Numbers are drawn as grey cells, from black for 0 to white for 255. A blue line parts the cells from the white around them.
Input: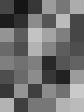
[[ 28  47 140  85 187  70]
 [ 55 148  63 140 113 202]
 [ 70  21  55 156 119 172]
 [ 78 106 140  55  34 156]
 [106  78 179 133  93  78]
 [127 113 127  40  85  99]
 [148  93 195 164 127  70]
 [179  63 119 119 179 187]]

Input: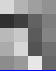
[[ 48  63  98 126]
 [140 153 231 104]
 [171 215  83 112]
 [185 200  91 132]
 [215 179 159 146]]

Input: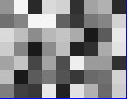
[[112 133 245 245  98  56 120 133 210]
 [126  64  56 232  33 226 177 106 204]
 [148 245  41 218 210  48 163 177  41]
 [163 196  70 163  77 238 155 155  48]
 [190  25  91 120  83  56 106 112 210]
 [204 133  25 140 190  33  48 171 226]
 [218 190 140 184 196 171  25  91 232]]

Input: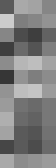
[[ 54 147 126 140]
 [ 62 106  84 126]
 [ 70  90  76 106]
 [ 90 169 163 134]
 [134  76  62  98]
 [140 182 190 163]
 [147 190 196 155]
 [155 114 106 120]
 [163  90  84 114]
 [169 140 147 155]
 [175 106  98 120]
 [204 126 134 147]]

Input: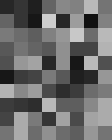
[[ 23  60  68 122  88  31  39 151]
 [ 39  53  31 100 136 129 185 116]
 [ 60  53  45 185  94  94 136 171]
 [ 68 171 122  53 163  74 163 171]
 [ 80 151 163  39 144  23 185  80]
 [ 88 116 100  88 144  68  68 179]
 [100  53  23 206  39 157  16 129]
 [116 171 108 144 108  94 151 116]
 [122 108  94 129 151 200 108 185]
 [179 136 157  74  45  60 108 122]]

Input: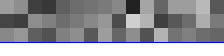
[[ 69  63 142 128 109 122 136 150  76 207 179  63  88 109 173 122]
 [136 150  95  82 128 142  88 157 102 142  82 179 115 128 109 102]
 [157 142  63  56  95 109 115 122 136  33 165 102 157 157 185  88]]

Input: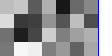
[[113  30  70 205 127 160 176]
 [120 247 239 127 153  98 168]
 [190 198  91 176  23 105 135]
 [219  57  63 147  84 190  78]]
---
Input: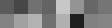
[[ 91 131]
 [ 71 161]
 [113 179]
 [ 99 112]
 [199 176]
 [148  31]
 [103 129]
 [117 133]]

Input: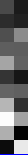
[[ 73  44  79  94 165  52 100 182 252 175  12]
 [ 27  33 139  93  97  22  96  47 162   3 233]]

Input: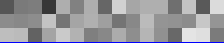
[[ 86 140 190]
 [122 136 187]
 [125 141  98]
 [ 55 195 164]
 [174 117 202]
 [129 165 178]
 [174 176 127]
 [102 159 136]
 [209 116 172]
 [166 136 142]
 [175 187 181]
 [175 148 145]
 [111 146 104]
 [195 140 228]
 [ 89 199 223]
 [219 149 123]]

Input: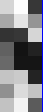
[[213 167  51  97 105 196 144 194]
 [253 229  55  19  21 202 219 243]
 [ 55 148 214  34  21  35 195  91]]

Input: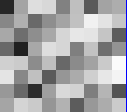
[[ 39 135 168 104 208 228 152 165]
 [164 176 110  32 203 135 104 212]
 [222 105 142 168 140 192  44 202]
 [216 142 168 222 191  91 159 149]
 [129 164 214 214 104 150 217 178]
 [191 193 231 127 139 171 210  92]
 [ 89 241 228 194 162 207 126 152]
 [163 227 197 110 202 231 181 172]
 [173 198  92 147 251 244  83 203]]

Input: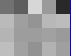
[[113 186 180 190]
 [ 94 159 157 161]
 [215 148 157 146]
 [154 184 161 178]
 [ 41 188 154 159]]
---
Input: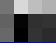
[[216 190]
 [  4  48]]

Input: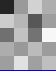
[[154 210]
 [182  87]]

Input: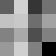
[[209  53]
 [200 110]]

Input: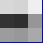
[[212 239]
 [ 47 150]]

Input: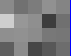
[[113 124]
 [151 143]]

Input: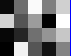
[[110 250]
 [ 84 156]]

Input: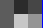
[[ 43  70]
 [199 149]]

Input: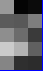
[[  4  11]
 [ 88 126]]
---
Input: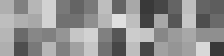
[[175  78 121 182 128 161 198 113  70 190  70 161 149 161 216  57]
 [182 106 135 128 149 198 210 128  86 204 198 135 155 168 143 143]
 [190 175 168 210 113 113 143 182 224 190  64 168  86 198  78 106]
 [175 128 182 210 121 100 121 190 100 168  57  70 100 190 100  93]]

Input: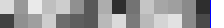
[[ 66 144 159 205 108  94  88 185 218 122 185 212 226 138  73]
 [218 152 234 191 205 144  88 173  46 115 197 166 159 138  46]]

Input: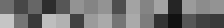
[[197 117  57 190 178  65 155 170 117 170 125  51  17  86  65  57]
 [110  71 102  45  86 147 132 147  78 163 132 163  37 155 140 147]]

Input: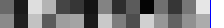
[[138  32 194  91 158 164  26 201 125  77 208 151  98 145 172]
 [105  26 222 180  69  54  19 131  46  91   4 112  54 119 230]]

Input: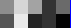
[[ 85 234  36  51   4]
 [141 214 163  51 106]]

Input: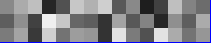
[[123 164  57 207 115 157 150  51 226 123  81 226 171 115 150]
 [ 94 143  65 239 199 102  94  51 164  88 131  38 143  94 171]
 [137 171 191  38  81 199 177 207  88 137  30  65 191 131 108]]

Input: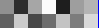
[[ 96 203  71 109 195 124 217]
 [144  45 166 251  30 158 180]]
